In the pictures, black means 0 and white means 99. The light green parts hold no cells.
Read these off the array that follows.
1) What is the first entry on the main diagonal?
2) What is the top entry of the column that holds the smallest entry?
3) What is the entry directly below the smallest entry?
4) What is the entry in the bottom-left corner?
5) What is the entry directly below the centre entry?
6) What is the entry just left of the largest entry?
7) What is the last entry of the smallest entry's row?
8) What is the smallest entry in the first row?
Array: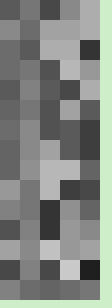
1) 35
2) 67
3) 46
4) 50
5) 71
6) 28
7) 12
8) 28

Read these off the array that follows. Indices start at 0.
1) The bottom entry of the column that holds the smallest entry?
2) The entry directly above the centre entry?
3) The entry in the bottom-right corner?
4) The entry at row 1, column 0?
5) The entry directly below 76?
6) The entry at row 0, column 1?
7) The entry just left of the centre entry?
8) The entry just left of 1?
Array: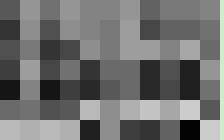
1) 1
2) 47
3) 79
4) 20
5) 20
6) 58
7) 20
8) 38

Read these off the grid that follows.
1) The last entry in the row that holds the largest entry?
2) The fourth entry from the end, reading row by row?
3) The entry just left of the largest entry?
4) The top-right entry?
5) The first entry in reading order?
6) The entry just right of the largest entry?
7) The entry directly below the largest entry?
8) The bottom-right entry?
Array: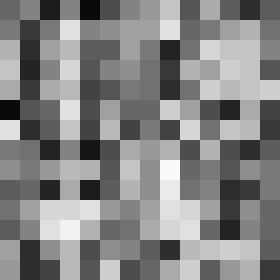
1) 47
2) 36
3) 55
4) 36
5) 40
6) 40
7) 91
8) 22

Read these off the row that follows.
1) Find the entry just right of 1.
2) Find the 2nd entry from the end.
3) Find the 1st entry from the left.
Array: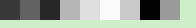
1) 60
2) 1
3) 22
